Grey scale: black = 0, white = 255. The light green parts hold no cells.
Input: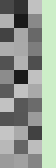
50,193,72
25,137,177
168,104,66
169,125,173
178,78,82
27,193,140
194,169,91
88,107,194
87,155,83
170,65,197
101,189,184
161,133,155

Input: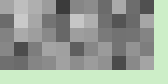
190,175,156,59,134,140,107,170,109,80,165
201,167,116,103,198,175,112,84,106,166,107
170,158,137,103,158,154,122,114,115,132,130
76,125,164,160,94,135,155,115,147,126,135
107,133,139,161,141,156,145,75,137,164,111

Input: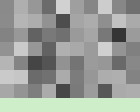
175,151,107,209,159,134,205,135,112,138
181,173,146,77,165,172,143,194,170,139
152,98,121,112,154,166,120,53,155,131
202,151,98,176,169,155,208,148,128,146
132,69,84,146,116,155,151,105,136,181
198,107,113,171,124,151,173,175,131,202
148,126,171,71,122,156,87,170,173,167

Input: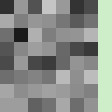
152,82,197,153,51,74,48
127,150,144,118,90,114,170
26,176,126,145,148,181,111
135,158,148,104,72,57,84
153,71,59,103,148,135,74
122,131,117,186,143,188,110
141,152,161,155,140,129,166
157,97,114,168,109,146,157

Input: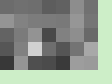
112,110,93,97,141,113,108
130,124,123,121,150,117,148
123,147,73,129,142,105,99
129,209,110,85,116,168,86
149,79,75,58,157,154,56

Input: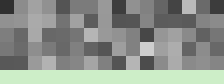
140,162,145,84,123,123,153,61,145,129,101,68,186,106,60,48
148,170,163,115,161,92,152,84,85,133,92,93,90,132,139,145
104,169,104,106,117,181,153,146,129,71,150,161,138,97,118,126
107,142,122,104,128,99,85,158,129,206,160,173,100,140,104,120
89,154,178,127,134,165,128,84,181,76,139,171,138,143,133,88

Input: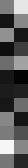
230,127
136,20
22,145
62,14
163,109
4,22
31,28
109,23
20,136
80,123
135,247
38,119
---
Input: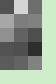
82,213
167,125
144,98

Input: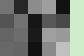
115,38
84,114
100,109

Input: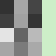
50,166
63,161
228,100

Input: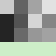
203,99
36,83
36,105

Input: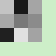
195,24
168,121
32,225

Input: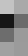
195,169
22,107
109,154

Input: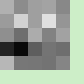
176,140
155,210
143,110

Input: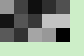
152,65
20,85
89,50
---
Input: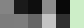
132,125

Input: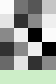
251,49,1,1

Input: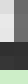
221,110

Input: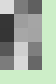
219,158,164

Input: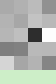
170,167,45,184

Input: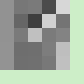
146,102,192,125,192
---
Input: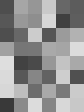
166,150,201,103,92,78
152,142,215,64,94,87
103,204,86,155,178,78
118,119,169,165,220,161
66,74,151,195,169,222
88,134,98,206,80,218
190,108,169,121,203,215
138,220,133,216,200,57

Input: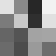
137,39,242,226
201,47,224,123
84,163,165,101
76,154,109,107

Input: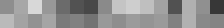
167,216,152,107,82,72,138,196,206,191,162,81,176,144,55,142
163,146,165,122,129,115,153,142,155,148,154,129,177,137,132,186

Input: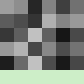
142,38,131,63,113,158
77,52,176,132,153,92
95,193,96,22,73,55
178,71,136,77,115,152
105,193,77,25,71,29

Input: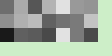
170,86,179,225,153,148,110
176,188,97,114,122,195,143
96,91,73,226,122,74,25

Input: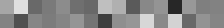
223,105,122,140,111,104,191,176,90,136,148,39,152,127,130,166
80,134,124,133,149,116,62,143,150,215,137,211,104,147,133,131

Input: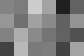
124,205,163,32,98,132
112,161,138,97,147,150
174,138,116,98,81,130
185,122,125,67,163,66

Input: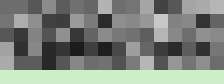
109,87,139,92,112,102,179,110,116,166,67,87,165,170,182,109
173,143,65,62,154,123,43,142,136,151,200,130,136,51,100,116
56,131,84,144,55,101,139,120,113,94,181,136,110,144,137,87
49,135,41,54,28,63,30,72,158,102,60,42,93,49,119,162
91,92,40,86,135,108,114,82,123,182,82,150,116,142,108,171
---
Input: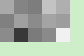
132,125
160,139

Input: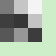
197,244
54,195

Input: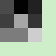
2,33
166,52

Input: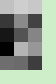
206,200
138,66

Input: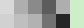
174,138
191,178

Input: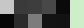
58,61
43,124

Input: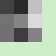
41,192
132,218

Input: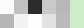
192,43
243,254
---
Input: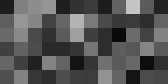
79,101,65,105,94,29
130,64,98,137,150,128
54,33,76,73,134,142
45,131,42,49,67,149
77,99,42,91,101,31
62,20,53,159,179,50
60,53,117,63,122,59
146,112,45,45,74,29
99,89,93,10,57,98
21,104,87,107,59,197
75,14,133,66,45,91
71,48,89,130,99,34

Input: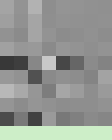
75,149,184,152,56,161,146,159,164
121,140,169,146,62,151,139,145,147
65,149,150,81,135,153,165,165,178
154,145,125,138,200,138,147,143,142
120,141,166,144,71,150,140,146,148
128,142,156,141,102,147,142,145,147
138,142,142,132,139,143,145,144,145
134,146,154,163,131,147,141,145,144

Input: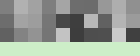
97,109,127
131,163,177
147,157,162
117,118,126
195,71,165
61,62,109
78,184,108
79,97,152
202,180,174
64,155,144

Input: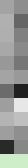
41,158,180,158,107,164,152,168,175,176,163
135,143,191,231,32,153,118,137,128,102,141

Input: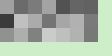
145,59,161
174,192,107
129,171,123
203,116,163
191,166,82
178,177,101
120,122,98

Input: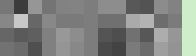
114,102,135,119
107,90,200,60
79,95,103,150
128,128,136,116
149,152,122,130
136,141,122,131
125,125,125,125
74,84,112,141
67,78,112,141
123,113,170,88
107,87,179,83
159,173,109,140
147,150,123,130

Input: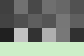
32,67,64
194,79,113
50,94,72
175,84,111
120,119,103
48,95,81

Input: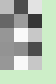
151,147,150,102,190
249,141,249,156,77
199,75,200,54,227
